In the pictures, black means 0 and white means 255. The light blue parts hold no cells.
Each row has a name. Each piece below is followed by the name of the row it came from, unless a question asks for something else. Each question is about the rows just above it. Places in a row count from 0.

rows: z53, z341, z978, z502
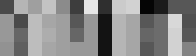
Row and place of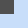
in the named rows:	z341, 13
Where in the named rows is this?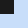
z53, 11
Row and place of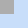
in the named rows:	z978, 3
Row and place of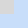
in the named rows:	z341, 12
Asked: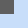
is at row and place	z502, 1
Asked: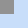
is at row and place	z502, 0
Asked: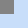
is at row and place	z502, 13

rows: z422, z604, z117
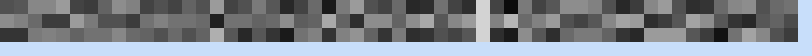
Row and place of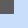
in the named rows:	z604, 21
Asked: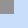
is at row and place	z117, 25
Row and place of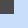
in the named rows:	z604, 56

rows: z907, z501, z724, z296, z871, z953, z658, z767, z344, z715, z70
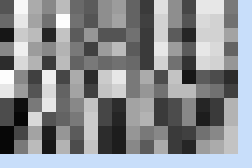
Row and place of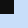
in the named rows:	z767, 1
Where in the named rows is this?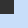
z871, 13
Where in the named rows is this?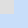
z907, 11
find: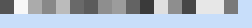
z907
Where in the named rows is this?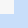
z907, 1
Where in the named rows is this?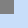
z658, 14

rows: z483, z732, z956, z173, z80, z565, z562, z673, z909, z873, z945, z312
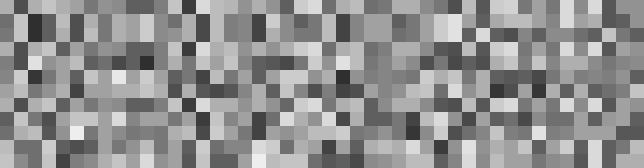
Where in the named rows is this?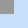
z909, 43
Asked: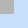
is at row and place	z483, 16
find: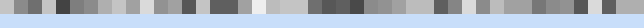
z312
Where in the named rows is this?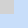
z483, 36
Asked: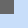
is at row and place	z673, 20
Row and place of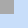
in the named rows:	z732, 35

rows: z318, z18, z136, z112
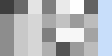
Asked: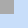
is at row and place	z18, 3
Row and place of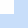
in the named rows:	z318, 5

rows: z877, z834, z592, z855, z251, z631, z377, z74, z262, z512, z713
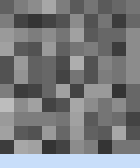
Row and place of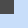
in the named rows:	z251, 4
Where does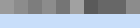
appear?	z592
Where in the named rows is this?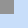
z631, 1
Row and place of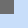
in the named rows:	z262, 8
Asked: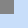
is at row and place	z251, 7

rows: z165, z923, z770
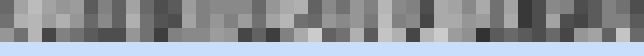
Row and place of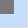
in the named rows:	z923, 26
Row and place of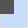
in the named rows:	z923, 11
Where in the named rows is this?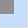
z770, 33

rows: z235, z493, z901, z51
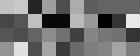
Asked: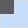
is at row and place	z235, 6
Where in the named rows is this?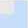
z493, 9
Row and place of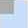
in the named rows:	z235, 5
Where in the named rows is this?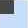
z493, 0

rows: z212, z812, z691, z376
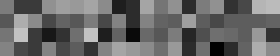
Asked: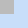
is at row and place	z212, 19
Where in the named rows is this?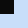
z691, 9
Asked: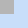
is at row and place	z212, 18
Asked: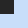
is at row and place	z691, 13
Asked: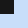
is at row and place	z691, 3
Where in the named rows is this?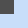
z691, 14

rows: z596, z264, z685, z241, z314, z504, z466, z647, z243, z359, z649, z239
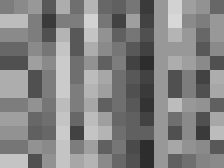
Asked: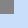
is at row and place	z239, 14
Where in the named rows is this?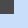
z649, 9

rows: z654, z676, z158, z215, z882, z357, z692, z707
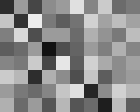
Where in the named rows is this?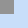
z158, 7
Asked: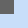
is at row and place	z215, 5
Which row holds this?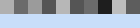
z707
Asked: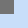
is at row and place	z676, 5
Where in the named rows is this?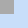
z882, 7
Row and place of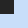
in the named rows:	z692, 6
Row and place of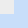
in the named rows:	z676, 2

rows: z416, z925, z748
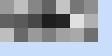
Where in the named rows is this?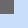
z748, 1
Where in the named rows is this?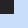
z925, 4

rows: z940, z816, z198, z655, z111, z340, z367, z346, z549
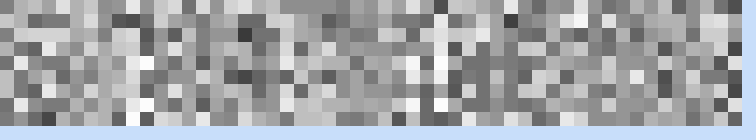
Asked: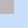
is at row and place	z346, 17
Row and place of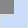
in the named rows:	z549, 16
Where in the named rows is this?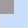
z655, 25

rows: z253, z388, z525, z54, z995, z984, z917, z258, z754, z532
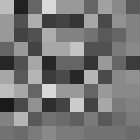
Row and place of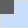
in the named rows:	z754, 5
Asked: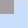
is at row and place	z253, 7
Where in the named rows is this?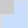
z258, 5

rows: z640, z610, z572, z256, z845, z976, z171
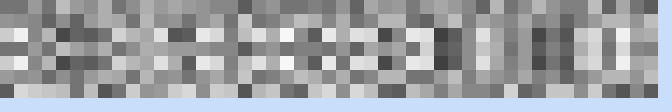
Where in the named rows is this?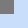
z640, 29
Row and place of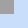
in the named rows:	z256, 5
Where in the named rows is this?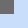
z976, 3

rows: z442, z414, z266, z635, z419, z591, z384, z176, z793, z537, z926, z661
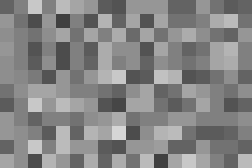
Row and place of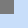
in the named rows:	z591, 2
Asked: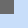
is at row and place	z266, 9
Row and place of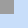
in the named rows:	z926, 11
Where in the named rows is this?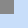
z591, 1

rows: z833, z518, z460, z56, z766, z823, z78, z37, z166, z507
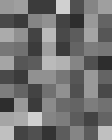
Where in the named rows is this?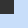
z507, 3
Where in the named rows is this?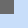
z37, 4
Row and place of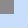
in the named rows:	z37, 3

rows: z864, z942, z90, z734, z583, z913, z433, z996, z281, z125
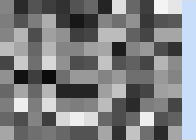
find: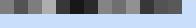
z942
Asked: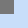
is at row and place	z125, 3
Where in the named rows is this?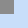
z583, 12
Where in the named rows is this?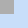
z942, 3
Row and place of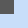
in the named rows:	z942, 12
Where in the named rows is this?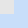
z864, 12

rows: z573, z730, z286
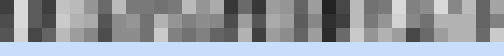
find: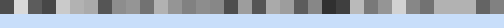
z730
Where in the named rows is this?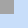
z573, 35

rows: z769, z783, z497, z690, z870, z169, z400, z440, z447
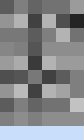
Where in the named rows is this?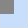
z690, 0
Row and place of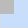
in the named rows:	z400, 1

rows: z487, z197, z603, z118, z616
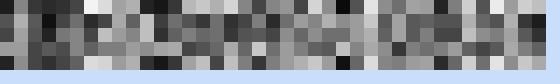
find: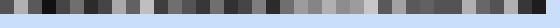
z197
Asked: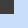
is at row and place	z197, 11
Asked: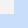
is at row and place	z487, 6
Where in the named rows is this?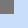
z603, 4
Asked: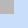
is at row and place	z487, 13
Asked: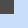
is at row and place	z118, 4
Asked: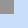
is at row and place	z487, 20

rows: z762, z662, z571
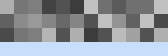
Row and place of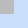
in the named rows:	z571, 8
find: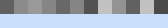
z662
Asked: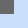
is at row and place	z662, 4
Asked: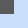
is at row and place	z762, 8
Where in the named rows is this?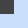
z762, 3
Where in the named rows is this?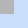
z571, 3
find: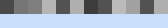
z571

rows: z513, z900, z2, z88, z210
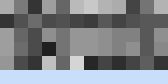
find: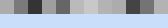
z513
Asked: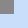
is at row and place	z88, 11
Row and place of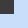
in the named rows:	z900, 6
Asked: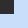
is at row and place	z210, 8
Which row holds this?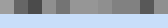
z2
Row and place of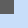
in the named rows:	z210, 10
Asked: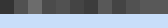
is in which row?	z900

